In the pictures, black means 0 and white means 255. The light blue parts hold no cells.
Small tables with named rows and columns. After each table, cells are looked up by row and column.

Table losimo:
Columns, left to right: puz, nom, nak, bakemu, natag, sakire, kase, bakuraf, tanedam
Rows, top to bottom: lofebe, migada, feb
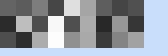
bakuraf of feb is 132
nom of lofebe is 92
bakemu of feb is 253
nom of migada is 190
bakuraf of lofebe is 69
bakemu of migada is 248
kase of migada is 40
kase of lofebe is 94
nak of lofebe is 125
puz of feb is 78
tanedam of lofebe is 80
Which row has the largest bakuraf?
migada

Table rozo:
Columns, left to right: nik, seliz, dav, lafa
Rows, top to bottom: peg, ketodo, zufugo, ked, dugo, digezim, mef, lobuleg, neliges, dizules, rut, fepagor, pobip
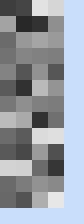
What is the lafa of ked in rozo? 126
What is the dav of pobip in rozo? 174
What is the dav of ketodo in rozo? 50
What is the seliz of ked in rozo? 133
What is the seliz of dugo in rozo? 85
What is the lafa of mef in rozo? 124
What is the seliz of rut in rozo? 209
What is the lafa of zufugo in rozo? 154
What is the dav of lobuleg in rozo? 50
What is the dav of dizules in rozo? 154
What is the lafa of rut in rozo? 54
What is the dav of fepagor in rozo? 146
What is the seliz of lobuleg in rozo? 170
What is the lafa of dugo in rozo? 86
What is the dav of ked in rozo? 129
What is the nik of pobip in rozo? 104
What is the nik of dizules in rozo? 89
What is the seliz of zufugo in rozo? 152
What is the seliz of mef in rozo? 143
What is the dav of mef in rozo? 128

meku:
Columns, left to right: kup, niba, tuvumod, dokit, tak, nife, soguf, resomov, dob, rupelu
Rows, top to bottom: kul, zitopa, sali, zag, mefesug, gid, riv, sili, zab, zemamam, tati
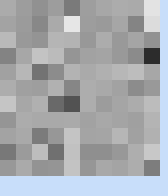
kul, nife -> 158
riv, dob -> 172
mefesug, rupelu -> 167
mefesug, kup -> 161
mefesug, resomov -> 183
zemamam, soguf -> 143
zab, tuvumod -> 123
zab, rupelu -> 177
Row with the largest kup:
riv

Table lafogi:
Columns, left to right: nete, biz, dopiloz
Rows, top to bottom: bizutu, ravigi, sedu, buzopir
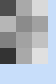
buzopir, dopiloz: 224
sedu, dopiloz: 193
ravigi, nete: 182
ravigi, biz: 139
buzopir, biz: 169
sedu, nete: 129
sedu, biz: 162
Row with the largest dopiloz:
buzopir

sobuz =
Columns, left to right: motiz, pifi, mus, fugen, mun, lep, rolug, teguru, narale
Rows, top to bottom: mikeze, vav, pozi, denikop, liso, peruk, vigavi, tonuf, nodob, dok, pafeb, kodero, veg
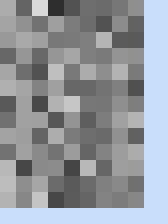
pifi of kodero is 142
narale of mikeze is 143
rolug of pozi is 181
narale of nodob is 97
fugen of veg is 71
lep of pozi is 127
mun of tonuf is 148
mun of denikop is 166
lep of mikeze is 110
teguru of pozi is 91
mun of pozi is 122
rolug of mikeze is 107
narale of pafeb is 156
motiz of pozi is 153
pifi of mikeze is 100
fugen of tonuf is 87
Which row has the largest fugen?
liso

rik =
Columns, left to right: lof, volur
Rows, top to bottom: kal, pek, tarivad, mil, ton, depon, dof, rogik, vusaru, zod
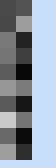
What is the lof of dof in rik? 90
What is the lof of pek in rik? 72
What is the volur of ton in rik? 8
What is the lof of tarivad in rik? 121
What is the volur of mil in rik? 64
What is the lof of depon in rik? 152
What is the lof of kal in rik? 75
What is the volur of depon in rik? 122
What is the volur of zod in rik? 46
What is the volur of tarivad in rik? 34
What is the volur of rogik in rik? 115
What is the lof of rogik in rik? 202
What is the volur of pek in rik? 157
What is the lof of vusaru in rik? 104

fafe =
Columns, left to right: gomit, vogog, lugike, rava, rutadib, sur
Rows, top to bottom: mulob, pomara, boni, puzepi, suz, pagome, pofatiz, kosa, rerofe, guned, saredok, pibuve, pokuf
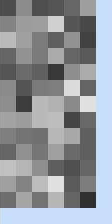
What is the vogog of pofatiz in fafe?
60
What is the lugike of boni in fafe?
124
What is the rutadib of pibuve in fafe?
91
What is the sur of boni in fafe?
66
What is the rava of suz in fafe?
56
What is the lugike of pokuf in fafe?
115
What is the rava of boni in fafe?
95
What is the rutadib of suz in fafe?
142
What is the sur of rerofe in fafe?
95
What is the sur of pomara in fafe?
72
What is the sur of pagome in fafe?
100
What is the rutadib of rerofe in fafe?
168
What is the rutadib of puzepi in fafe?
102
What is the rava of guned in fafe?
159
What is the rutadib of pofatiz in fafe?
138
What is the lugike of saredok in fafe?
143
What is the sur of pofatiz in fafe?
224
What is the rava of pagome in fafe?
126
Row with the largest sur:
pofatiz

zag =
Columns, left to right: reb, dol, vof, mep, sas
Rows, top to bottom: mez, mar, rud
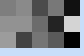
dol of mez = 138
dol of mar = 146
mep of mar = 35
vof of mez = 75
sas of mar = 212
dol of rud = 66
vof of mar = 108
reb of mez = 126
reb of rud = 156
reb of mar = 146
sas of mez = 17
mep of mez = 120
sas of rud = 2
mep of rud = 90
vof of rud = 117

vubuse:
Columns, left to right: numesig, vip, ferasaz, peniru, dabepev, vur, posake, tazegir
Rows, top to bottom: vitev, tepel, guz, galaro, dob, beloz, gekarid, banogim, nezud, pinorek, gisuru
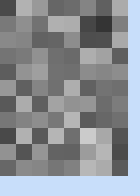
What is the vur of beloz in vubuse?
97
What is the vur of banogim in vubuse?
91
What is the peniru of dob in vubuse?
113
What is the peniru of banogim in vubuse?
120
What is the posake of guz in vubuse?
79
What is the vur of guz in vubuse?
78
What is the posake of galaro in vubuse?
162
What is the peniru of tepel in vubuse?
176
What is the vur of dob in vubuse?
140
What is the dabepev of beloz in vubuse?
174

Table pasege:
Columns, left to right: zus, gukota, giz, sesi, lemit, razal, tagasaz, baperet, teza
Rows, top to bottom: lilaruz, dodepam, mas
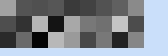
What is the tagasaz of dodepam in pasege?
113
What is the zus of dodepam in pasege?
78
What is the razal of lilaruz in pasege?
67
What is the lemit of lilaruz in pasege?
59
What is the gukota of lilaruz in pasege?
84
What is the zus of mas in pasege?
43
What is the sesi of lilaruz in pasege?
87
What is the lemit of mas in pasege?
154
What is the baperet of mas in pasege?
35
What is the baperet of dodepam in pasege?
196
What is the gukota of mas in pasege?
106
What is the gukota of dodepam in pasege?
50
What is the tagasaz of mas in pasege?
121
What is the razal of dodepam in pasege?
120
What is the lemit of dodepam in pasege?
168
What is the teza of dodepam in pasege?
77
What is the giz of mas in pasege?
5
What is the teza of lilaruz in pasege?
138
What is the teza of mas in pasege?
133
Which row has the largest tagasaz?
mas

